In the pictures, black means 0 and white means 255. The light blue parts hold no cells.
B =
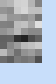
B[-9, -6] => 175
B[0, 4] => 180
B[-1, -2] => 124
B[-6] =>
[129, 127, 188, 194, 169, 223]
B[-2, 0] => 186
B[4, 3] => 149
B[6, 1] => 136
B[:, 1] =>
[182, 140, 150, 127, 159, 99, 136, 147, 93]
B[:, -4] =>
[208, 202, 152, 188, 184, 49, 156, 112, 123]
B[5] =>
[97, 99, 49, 34, 77, 97]
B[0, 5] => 130
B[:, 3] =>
[211, 214, 144, 194, 149, 34, 186, 146, 116]
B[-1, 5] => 79

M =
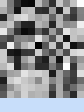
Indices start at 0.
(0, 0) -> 203
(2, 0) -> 37
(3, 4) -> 33
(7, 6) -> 111
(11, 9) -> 83
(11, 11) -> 109
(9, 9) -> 253
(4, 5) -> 98
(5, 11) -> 177
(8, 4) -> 193
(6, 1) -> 238
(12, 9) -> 65
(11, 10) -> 56
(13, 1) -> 186
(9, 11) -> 177
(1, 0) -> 172
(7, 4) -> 58
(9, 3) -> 119
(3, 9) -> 138
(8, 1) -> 117
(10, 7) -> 27
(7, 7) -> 69
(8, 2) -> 36
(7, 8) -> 160
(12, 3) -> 207
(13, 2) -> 160
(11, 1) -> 200
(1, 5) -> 49
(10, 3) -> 227
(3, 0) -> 174
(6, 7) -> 198
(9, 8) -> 69
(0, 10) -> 193
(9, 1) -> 220

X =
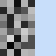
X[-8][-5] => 156
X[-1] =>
[47, 183, 20, 183, 176]
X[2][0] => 141
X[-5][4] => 107
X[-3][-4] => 213
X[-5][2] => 188
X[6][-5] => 161
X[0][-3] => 15
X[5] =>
[133, 213, 19, 184, 79]
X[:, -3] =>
[15, 56, 170, 188, 124, 19, 129, 20]
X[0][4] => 43
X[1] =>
[37, 167, 56, 85, 188]

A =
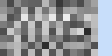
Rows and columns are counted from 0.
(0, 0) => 135
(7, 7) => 86
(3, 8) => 175
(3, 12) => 148
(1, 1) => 123
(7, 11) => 109
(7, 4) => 187
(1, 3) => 180
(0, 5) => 97
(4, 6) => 200
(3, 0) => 124
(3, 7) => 132
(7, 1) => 127
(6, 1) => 173
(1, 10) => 172
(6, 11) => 171
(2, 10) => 107
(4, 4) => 188
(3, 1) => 107
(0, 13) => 161
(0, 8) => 56
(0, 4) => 98
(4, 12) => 43
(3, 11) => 91
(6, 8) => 86
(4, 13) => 175
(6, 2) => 185
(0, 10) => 108
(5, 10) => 101
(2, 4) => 126
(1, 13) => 141
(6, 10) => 167
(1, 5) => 188
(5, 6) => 169
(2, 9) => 236
